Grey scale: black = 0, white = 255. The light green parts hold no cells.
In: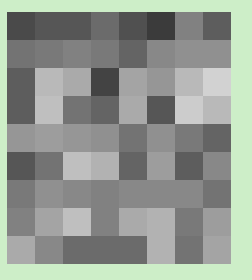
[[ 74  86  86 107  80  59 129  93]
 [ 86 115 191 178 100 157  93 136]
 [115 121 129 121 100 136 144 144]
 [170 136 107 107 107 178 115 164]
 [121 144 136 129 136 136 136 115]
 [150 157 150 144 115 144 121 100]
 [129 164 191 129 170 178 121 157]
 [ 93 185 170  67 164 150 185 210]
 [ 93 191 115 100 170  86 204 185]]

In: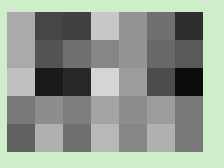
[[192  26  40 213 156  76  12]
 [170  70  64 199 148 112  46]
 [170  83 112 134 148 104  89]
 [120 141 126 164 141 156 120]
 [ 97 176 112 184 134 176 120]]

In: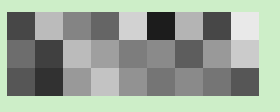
[[ 86  49 153 195 146 117 138 117  86]
 [109  64 187 159 125 138  93 153 203]
 [ 71 187 132 101 210  28 180  71 233]]

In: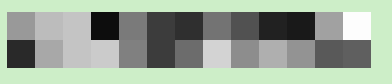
[[ 41 168 196 203 128  60 108 211 141 175 147  89  95]
 [153 188 196  13 122  60  47 115  81  33  25 161 253]]

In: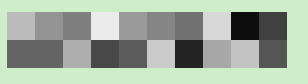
[[100 100 173  72  92 202  35 167 195  85]
 [187 147 127 235 154 133 113 215  13  64]]

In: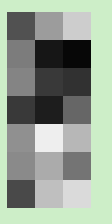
[[124  22   7]
 [ 57  29 102]
 [132  57  49]
 [ 81 156 205]
 [138 171 116]
 [ 73 191 218]
 [144 238 183]]

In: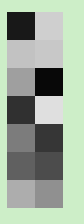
[[159   8]
 [124  54]
 [ 96  76]
 [173 144]
 [194 200]
 [ 24 207]
 [ 48 223]]

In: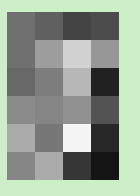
[[112  96  68  76]
 [170 119 244  40]
 [104 125 183  33]
 [139 133 145  83]
 [112 157 209 151]
 [133 170  54  20]]
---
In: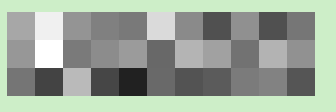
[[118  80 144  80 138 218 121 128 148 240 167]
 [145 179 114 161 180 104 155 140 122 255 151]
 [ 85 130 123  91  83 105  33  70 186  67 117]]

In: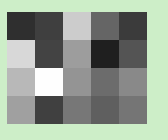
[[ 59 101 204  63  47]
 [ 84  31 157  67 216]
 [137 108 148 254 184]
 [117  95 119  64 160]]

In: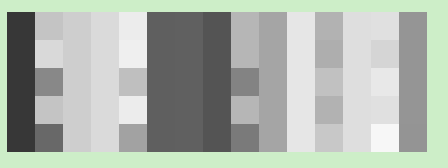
[[149 224 222 178 230 165 182  84  96  95 236 218 206 196  55]
 [149 213 222 174 230 165 182  84  96  95 239 218 206 217  55]
 [149 232 222 193 230 165 131  84  96  95 191 218 206 136  55]
 [149 224 222 178 230 165 182  84  96  95 236 218 206 196  55]
 [148 247 222 200 230 165 122  84  96  95 162 218 206 104  55]]

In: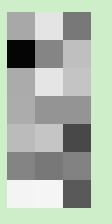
[[120 228 168]
 [191 133   5]
 [196 229 171]
 [148 148 172]
 [ 72 197 187]
 [130 120 132]
 [ 89 245 244]]

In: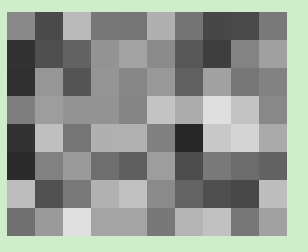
[[121  73  71 116 176 117 119 186  74 137]
 [160 131  62  88 139 163 147  99  79  50]
 [130 119 161  96 153 135 149  85 150  48]
 [136 195 223 172 195 133 147 147 157 126]
 [170 212 200  39 128 177 176 117 191  50]
 [ 99 108 121  77 157  95 110 154 129  43]
 [190  72  79 100 138 193 177 121  81 189]
 [161 119 193 180 120 164 164 224 154 112]]

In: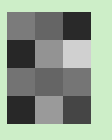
[[ 41 101 123]
 [208 147  39]
 [117 101 115]
 [ 69 154  40]]

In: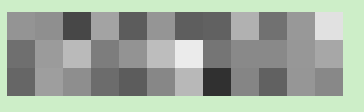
[[225 152 113 177  97  94 149  92 163  71 143 148]
 [167 151 137 137 117 235 189 147 125 186 155 111]
 [136 150  97 133  48 184 135  92 108 142 158 102]]
